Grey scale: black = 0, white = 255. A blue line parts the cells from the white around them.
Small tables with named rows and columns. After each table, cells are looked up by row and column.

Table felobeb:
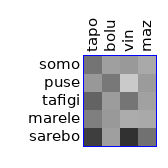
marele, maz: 169
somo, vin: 153
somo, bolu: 159
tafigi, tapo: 99
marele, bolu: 153
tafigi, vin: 117
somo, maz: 169
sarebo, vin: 49
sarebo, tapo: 62
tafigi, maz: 161
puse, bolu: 120
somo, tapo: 116
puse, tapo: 152
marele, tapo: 127
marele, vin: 172
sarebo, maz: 113
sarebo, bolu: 159
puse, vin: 202
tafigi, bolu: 156
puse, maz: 155
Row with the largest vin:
puse

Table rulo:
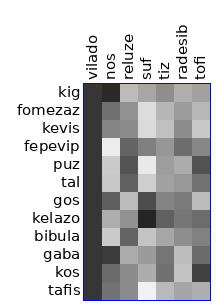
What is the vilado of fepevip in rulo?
54
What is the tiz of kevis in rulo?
192
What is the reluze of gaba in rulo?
172
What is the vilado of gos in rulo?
54
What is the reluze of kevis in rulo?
139
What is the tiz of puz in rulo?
157
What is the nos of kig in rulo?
41
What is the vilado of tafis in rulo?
54
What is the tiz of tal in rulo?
162
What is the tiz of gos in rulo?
131
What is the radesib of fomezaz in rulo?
156
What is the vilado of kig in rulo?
54
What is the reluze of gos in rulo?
187
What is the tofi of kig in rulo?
161
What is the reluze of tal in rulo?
96

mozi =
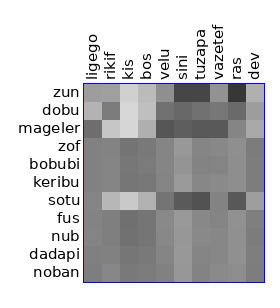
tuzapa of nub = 137
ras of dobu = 106
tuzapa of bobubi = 131
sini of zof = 152
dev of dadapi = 126
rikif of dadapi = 129
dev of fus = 127
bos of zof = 121
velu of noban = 129
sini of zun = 69
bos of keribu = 120
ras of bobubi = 142
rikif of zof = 131
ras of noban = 141
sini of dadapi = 152
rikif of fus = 127
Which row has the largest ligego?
dobu

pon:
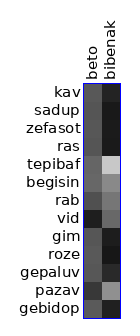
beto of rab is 80
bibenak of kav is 35
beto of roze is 89
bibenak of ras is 26
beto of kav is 88
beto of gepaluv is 87
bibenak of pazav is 144
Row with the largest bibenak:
tepibaf

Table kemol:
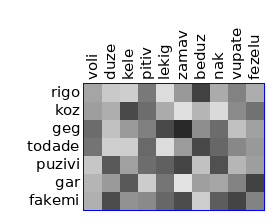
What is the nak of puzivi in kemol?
80
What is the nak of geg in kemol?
108
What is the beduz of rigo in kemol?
65
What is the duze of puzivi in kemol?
89
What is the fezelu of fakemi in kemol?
131
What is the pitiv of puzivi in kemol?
109
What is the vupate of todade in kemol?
136
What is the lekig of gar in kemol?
117
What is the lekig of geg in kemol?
73
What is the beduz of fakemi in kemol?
205
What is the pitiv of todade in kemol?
105
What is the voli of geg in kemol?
108
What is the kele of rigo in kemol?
206
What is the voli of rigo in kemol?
165
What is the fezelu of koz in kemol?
114
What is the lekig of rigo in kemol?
221

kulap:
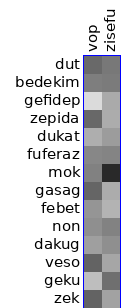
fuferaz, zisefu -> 132
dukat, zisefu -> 156
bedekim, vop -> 126
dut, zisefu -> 120
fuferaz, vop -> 135
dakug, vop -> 159
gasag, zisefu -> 172
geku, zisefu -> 111
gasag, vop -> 101
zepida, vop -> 104
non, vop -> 143
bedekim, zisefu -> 123
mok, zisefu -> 41
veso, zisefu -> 166
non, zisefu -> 130
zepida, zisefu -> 172

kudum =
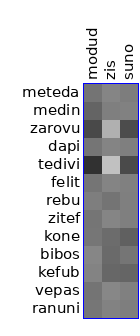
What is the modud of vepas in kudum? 116
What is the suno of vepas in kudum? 128
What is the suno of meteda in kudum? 125
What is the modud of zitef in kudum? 117
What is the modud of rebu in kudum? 126
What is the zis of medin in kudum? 127
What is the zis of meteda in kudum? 133

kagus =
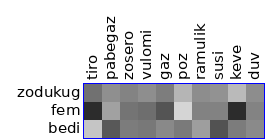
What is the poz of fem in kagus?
213
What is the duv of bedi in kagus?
138
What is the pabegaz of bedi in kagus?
88
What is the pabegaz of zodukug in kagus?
143
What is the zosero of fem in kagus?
116
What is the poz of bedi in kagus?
122
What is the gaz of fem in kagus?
84
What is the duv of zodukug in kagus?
141
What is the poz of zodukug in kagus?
181
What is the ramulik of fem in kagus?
130
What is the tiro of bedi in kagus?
197
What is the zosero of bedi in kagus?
124
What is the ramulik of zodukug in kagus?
141
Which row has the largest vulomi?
zodukug

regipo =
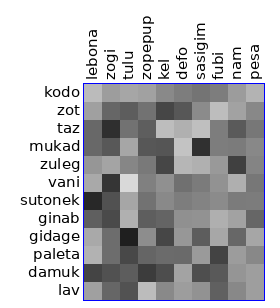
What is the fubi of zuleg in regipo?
153
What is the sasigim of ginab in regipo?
146
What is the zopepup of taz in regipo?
94
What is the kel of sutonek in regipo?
137
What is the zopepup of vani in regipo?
128
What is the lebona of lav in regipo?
160
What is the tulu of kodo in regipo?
166

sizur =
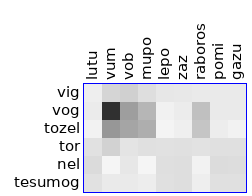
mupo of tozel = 174
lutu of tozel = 242
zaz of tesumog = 222
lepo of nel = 223
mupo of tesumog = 237
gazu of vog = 234
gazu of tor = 224
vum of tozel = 151
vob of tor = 228

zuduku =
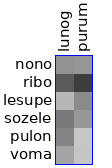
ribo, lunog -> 90
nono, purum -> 150
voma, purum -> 197
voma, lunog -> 164
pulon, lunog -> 132
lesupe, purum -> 139
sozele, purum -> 151

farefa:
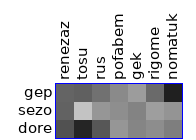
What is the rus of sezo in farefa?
150
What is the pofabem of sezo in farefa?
142
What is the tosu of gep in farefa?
96
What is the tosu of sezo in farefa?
195
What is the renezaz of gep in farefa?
100
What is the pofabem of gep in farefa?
138
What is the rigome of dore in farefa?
141
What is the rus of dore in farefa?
87

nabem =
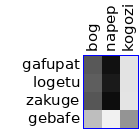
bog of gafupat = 88
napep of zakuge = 13
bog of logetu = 94
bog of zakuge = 86
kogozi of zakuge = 228
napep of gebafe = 241
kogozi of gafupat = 227
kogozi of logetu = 227
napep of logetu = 26
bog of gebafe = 190
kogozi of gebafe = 148
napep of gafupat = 17

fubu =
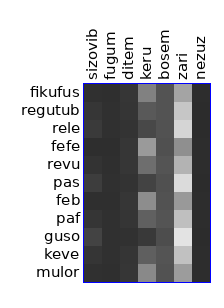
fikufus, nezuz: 45
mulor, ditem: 54
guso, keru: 57
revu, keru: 110
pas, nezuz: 44
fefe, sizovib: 46
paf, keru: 96
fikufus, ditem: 54
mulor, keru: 137

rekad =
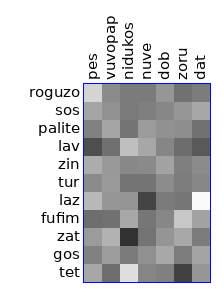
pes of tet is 167
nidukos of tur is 116
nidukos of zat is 49
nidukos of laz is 148
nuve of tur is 115
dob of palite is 145
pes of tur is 139
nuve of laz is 68
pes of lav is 78
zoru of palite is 142
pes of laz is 184
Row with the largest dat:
laz

